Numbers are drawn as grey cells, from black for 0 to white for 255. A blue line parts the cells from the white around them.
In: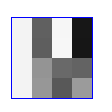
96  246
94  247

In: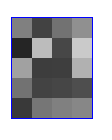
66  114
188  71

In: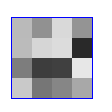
145  217
214  220

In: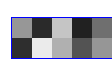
42  197
235  176

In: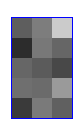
125  203
120  102

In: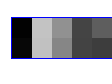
195  145
193  134
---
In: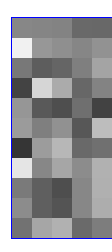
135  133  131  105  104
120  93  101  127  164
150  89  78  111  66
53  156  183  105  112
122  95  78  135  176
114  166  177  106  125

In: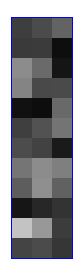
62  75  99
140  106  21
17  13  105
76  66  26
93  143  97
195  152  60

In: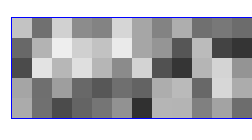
195  112  209  140  131  214  166  131  174  112  120  108
75  227  183  223  182  139  211  81  53  181  212  148
171  112  75  100  117  146  48  181  180  128  163  109

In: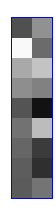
80  145
169  195
84  18
102  59
91  116

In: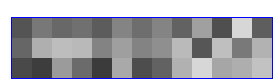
84  120  104  112  92  132  110  132  98  160  79  215  94
73  61  155  107  59  169  77  98  177  215  166  174  194

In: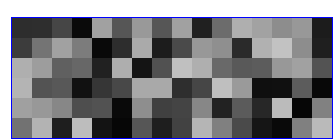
45  46  70  10  161  86  153  86  161  32  108  175  162  141  152  28
175  157  96  103  33  174  20  81  192  175  105  89  92  152  161  83
160  152  135  78  82  9  142  64  68  135  34  91  39  187  6  129
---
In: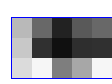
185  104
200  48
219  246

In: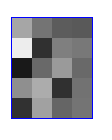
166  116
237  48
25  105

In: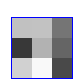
193  194
56  178
209  249

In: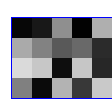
7  24
170  130
218  199

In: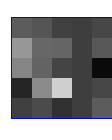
92  85
151  103
134  99

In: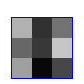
177  49
103  56
159  8
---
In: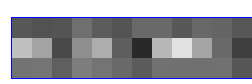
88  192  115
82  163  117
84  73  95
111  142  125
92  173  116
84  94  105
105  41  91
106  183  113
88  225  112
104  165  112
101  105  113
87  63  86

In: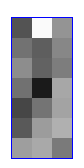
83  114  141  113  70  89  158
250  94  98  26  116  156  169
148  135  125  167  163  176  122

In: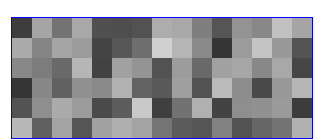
61  170  136  53  83  184
165  133  124  135  142  95
115  165  105  97  171  163
168  155  182  145  155  85
80  68  66  138  74  161
78  87  161  178  93  175
82  110  148  98  201  163
173  208  82  89  63  116
168  181  156  159  114  91
127  138  105  83  176  85
85  53  161  186  67  129
147  155  167  141  142  82
136  196  136  73  145  102
193  153  168  152  154  115
165  84  70  181  60  177

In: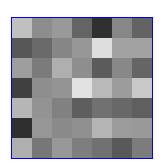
192  87  158  64  182  47  175
141  106  123  142  147  150  119
153  134  175  148  129  138  152
100  151  142  225  94  144  126
48  222  91  185  113  180  113
135  162  136  156  104  155  89
99  162  101  200  95  153  124

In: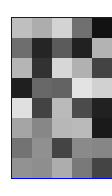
191  110  181  31  224  165  115  146
173  37  50  104  67  135  144  142
211  91  215  99  186  183  68  173
112  33  177  227  75  186  138  121
18  179  67  209  33  26  134  68

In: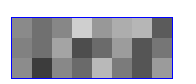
138  129  140
112  112  60
135  164  136
207  77  106
152  107  185
173  156  123
182  85  85
91  118  155

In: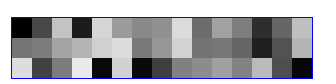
1  117  221
72  124  65
195  164  124
28  180  234
213  208  8
155  221  209
137  122  10
144  151  62
219  210  129
108  115  140
161  119  160
126  102  130
46  31  186
102  82  78
191  180  7
